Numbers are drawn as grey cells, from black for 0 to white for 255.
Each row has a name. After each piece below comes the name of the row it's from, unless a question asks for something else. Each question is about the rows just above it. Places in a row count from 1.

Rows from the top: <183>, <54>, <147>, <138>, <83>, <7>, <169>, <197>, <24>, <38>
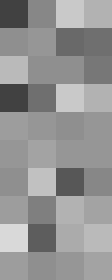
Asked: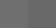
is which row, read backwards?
<54>
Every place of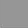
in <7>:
1 3 4
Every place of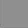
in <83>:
3
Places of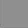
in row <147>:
2 3
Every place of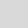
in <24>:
1
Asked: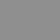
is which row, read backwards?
<147>

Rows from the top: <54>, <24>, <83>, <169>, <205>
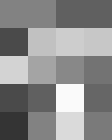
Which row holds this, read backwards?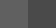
<169>
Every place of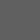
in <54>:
3 4
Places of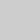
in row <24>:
3
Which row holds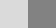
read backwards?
<205>
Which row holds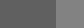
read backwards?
<54>

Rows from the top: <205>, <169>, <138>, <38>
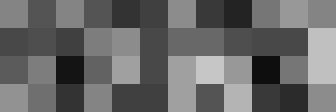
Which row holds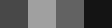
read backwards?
<138>
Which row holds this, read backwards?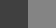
<38>
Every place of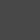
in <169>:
1 6 10 11

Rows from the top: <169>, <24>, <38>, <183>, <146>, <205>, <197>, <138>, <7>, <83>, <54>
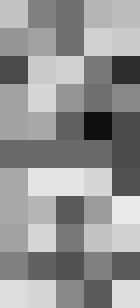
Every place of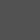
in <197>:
5
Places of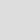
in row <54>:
1 5
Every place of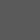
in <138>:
3
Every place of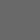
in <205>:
1 2 3 4

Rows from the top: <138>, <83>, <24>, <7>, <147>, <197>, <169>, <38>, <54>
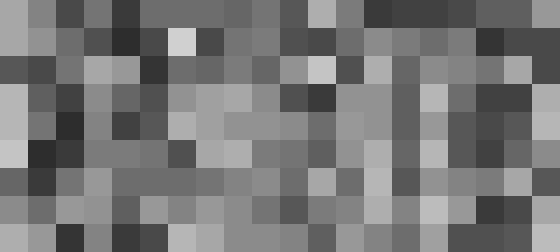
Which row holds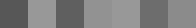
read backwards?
<147>
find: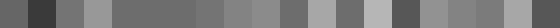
<169>
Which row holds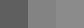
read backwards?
<54>
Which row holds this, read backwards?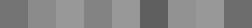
<38>
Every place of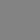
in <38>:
7 13 15
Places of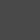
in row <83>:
6 8 12 19 20
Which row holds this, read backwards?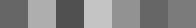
<24>

